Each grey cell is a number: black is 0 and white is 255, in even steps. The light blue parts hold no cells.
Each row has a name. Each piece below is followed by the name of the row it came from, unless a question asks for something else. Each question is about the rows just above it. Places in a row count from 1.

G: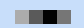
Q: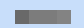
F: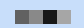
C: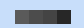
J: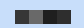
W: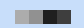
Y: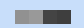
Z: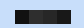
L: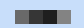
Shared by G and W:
[172]
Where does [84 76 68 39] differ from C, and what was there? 1, [90]
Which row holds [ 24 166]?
F
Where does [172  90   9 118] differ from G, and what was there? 3, [2]
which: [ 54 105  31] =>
J
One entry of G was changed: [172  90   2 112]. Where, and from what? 4, [118]

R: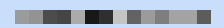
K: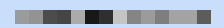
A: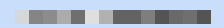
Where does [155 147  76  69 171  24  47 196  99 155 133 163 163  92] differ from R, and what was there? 11, [126]
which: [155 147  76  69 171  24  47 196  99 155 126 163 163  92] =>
R
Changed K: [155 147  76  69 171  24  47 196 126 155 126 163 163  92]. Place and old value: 9, [133]

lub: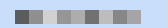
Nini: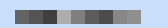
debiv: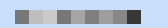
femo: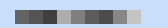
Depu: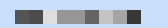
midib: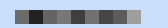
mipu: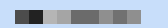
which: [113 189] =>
lub
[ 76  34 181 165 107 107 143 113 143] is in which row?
mipu
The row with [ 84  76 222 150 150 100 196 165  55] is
Depu
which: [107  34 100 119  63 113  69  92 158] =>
midib
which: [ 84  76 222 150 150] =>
Depu

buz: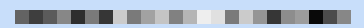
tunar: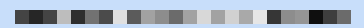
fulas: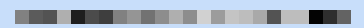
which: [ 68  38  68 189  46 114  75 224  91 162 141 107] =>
tunar
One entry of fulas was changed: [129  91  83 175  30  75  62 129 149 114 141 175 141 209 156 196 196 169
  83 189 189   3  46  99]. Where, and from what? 17, [189]
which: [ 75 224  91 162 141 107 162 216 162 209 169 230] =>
tunar
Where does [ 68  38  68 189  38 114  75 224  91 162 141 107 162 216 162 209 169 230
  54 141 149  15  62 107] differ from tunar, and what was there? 5, [46]
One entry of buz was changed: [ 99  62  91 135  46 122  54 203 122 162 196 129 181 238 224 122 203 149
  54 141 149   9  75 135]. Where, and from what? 21, [156]
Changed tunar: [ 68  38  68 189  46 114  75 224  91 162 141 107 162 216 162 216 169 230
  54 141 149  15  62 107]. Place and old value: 16, [209]

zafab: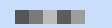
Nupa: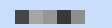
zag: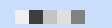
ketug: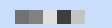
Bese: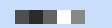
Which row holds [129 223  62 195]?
ketug
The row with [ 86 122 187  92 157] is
zafab
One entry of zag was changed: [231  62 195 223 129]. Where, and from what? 1, [239]

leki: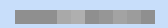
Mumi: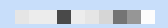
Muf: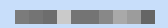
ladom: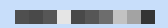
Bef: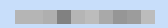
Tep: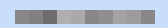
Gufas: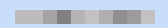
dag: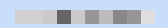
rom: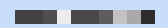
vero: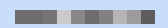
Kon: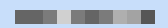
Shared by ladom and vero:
[109]
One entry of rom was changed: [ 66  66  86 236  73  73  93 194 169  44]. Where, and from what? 3, [79]
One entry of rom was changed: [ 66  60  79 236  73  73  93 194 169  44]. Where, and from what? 2, [66]
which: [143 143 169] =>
leki

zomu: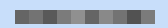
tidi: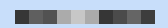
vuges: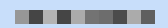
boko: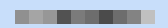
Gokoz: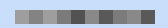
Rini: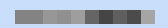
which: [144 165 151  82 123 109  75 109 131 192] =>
boko
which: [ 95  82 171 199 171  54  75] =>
tidi
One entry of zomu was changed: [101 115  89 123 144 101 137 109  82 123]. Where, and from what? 8, [115]

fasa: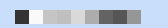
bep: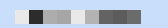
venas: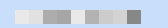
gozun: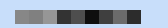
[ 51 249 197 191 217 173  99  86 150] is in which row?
fasa
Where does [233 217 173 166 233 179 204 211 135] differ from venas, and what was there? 2, [225]

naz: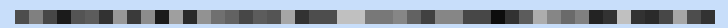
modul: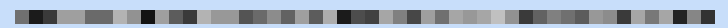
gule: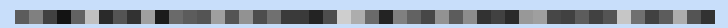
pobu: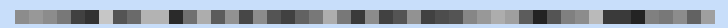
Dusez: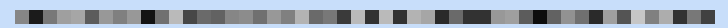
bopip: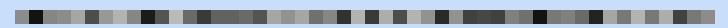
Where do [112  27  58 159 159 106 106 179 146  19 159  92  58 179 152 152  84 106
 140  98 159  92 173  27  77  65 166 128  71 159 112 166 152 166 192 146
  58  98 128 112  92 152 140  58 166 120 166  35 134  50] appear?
modul
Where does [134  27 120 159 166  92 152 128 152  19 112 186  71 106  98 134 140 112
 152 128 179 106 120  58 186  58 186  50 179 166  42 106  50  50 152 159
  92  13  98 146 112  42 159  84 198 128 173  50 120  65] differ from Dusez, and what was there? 26, [50]
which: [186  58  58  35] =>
pobu

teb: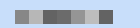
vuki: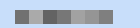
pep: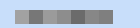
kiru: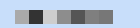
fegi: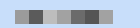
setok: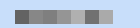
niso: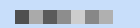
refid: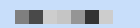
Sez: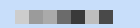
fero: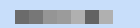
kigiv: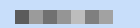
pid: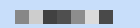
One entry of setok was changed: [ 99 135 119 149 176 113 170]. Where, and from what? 3, [127]
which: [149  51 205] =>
refid
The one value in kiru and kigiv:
[127]
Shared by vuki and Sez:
[170]

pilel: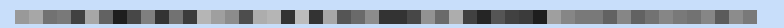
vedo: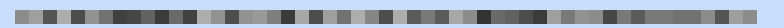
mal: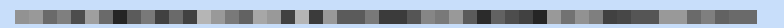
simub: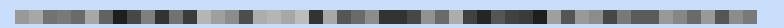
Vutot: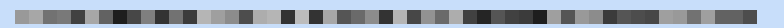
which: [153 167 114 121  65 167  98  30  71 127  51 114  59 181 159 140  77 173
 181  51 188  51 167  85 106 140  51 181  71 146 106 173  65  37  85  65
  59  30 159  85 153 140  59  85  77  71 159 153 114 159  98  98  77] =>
Vutot
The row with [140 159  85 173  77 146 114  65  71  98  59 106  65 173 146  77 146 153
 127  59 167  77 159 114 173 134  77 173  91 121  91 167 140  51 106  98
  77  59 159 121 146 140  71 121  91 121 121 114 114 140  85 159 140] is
vedo
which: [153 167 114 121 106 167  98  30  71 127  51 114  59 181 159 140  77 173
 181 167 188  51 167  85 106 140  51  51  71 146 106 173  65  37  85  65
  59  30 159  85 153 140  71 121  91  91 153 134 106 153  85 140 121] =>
simub
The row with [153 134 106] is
simub
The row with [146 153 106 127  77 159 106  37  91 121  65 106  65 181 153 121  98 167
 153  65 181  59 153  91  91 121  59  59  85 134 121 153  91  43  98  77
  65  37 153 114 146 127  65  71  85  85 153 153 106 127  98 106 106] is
mal

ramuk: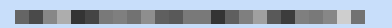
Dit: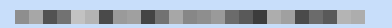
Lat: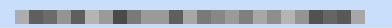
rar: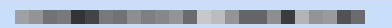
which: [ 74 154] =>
Dit
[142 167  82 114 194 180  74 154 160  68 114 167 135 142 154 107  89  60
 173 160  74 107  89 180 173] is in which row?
Dit
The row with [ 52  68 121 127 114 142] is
ramuk

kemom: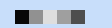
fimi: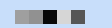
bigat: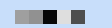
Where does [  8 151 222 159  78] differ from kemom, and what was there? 2, [145]
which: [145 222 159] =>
kemom
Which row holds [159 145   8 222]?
bigat
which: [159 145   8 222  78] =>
bigat

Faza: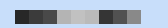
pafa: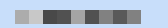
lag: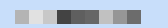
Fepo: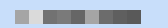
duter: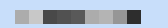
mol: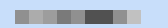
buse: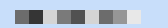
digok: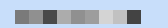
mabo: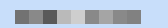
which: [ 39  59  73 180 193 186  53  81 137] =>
Faza
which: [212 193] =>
digok
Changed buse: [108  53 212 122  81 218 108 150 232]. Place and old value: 6, [212]
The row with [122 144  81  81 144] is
mol
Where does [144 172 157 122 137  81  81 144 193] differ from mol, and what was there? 5, [144]
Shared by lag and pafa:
[200]

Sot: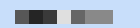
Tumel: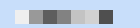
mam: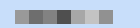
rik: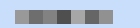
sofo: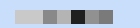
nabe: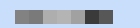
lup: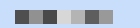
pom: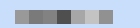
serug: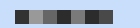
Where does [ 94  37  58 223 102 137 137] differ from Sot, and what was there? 1, [87]
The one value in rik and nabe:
[130]
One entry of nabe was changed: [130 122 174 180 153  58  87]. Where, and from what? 5, [161]
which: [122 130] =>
pom

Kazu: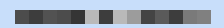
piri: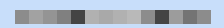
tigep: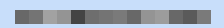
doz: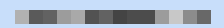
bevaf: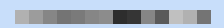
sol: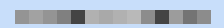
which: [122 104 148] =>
tigep
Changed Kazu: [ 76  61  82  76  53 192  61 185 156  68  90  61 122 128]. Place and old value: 6, [185]
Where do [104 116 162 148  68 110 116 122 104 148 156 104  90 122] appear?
tigep
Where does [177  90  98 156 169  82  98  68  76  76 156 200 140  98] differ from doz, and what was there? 14, [104]
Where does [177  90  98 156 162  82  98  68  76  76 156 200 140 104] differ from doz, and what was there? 5, [169]
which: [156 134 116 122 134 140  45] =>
bevaf

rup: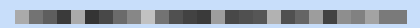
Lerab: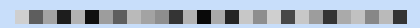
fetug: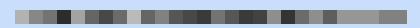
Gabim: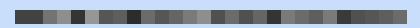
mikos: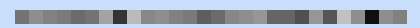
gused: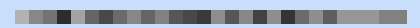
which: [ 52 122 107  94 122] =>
Gabim
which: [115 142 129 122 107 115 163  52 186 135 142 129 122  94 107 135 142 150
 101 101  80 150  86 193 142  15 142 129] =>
mikos
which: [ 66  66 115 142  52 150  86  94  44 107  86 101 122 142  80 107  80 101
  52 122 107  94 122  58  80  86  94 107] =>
Gabim
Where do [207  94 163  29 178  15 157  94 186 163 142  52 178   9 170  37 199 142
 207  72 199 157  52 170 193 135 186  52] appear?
Lerab
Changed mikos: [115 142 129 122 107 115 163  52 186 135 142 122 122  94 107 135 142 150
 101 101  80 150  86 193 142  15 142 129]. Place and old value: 12, [129]
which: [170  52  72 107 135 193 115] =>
rup
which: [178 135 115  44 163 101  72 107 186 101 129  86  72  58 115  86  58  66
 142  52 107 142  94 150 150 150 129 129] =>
fetug

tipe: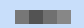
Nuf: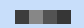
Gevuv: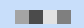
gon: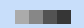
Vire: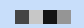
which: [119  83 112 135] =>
tipe
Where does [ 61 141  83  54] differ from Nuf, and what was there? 2, [135]
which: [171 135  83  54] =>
gon
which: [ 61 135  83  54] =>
Nuf
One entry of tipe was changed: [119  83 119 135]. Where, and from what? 3, [112]

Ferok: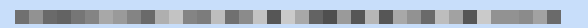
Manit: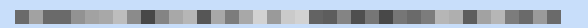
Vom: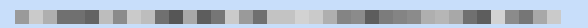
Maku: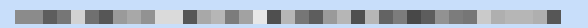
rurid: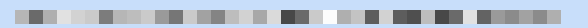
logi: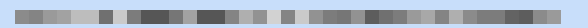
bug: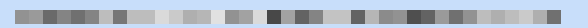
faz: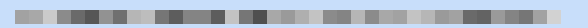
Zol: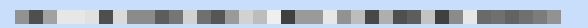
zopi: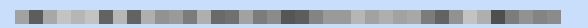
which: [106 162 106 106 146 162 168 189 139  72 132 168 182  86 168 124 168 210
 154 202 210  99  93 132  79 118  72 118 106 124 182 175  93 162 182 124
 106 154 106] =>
Manit
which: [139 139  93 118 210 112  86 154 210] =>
Zol
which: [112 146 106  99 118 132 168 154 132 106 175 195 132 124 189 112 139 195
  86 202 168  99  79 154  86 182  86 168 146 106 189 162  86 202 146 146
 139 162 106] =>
Ferok
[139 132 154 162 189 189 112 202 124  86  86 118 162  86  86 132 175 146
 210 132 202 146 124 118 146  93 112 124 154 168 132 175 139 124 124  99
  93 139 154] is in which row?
logi
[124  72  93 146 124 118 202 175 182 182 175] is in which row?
Maku
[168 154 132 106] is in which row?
Ferok

